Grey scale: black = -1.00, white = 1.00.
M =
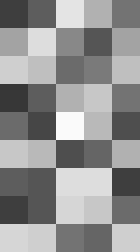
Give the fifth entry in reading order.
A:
-0.10
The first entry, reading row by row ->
-0.51
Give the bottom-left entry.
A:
0.68
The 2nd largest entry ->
0.79
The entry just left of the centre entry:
-0.45
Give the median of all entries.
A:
0.07
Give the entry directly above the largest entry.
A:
0.39
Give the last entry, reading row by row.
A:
0.62
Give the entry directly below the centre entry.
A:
-0.39
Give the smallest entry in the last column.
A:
-0.51
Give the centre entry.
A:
0.96
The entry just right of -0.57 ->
-0.27

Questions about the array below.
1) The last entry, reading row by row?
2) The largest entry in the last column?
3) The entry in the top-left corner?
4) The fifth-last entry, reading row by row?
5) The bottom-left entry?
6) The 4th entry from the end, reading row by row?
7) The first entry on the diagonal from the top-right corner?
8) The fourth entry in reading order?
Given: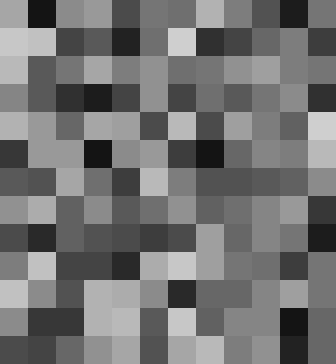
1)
-0.19
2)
0.62
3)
0.30
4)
0.45
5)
-0.41
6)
-0.02
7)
-0.08
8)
0.20

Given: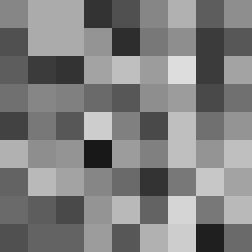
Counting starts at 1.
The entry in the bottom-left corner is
-0.37
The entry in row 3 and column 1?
-0.27
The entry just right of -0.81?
0.22
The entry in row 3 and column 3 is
-0.60
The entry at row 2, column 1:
-0.37
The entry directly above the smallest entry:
0.61
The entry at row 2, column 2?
0.34
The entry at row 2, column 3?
0.34
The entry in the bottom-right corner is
-0.17
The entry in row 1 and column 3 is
0.34
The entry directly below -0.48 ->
0.39
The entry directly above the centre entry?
-0.32
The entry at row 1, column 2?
0.34
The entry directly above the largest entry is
0.11
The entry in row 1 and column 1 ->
0.05
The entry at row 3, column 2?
-0.54
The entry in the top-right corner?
0.11
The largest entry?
0.73
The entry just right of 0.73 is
-0.54
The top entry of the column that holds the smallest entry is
-0.60
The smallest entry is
-0.81
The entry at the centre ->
0.00
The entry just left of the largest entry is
0.22
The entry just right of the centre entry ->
-0.43
